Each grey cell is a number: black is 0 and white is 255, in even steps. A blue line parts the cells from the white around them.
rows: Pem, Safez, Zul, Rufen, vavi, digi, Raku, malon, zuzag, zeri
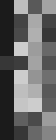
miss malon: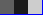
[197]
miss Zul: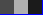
[55]
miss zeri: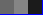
[55]
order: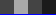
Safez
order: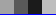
Pem

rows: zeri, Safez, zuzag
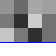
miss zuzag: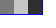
[114]
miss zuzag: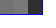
[197]
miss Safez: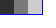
[114]
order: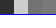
Safez

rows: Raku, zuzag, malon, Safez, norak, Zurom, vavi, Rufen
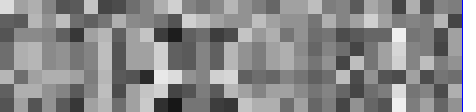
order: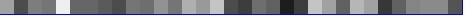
malon
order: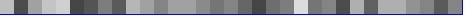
vavi
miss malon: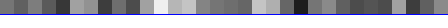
[153]
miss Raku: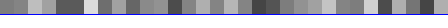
[168]

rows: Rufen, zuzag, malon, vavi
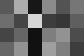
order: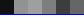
vavi
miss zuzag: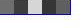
[69]
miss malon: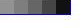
[76]

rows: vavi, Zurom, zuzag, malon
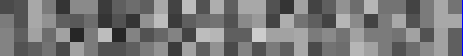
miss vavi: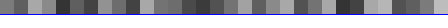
[174]
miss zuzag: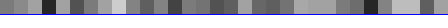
[182]
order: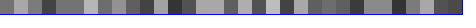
vavi
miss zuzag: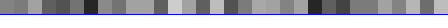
[103]
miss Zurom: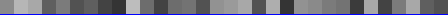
[89]
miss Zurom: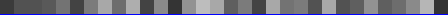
[154]

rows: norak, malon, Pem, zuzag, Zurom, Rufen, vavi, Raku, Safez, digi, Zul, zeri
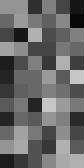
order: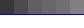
vavi
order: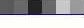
Rufen
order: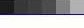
Zurom
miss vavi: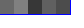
[112]
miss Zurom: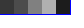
[63]

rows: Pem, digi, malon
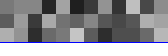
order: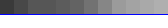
digi
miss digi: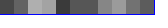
[169]
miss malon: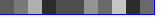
[183]
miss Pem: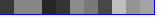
[31]

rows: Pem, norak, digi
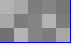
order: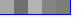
digi
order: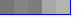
Pem

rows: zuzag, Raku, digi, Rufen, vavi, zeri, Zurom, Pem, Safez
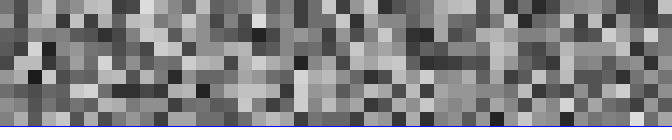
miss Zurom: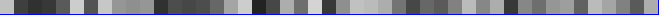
[181]
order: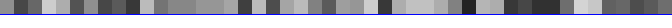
Zurom
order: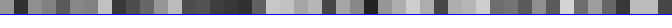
vavi
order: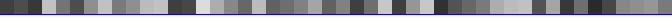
zuzag
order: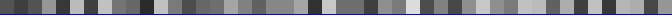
Raku

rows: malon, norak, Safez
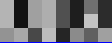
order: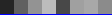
Safez
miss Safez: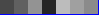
[168]
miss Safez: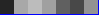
[139]
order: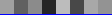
Safez

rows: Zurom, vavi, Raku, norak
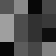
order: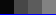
norak
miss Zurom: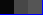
[138]

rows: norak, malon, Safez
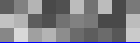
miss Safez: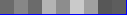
[217]
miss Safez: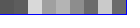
[135]
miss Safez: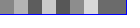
[160]
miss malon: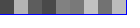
[80]
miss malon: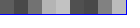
[121]
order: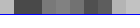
malon
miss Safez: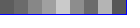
[217]

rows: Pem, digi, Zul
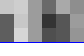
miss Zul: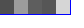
[149]
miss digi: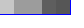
[52]
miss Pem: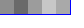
[206]

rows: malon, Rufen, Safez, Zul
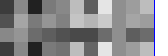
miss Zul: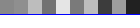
[101]
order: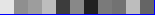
Zul
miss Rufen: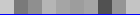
[129]

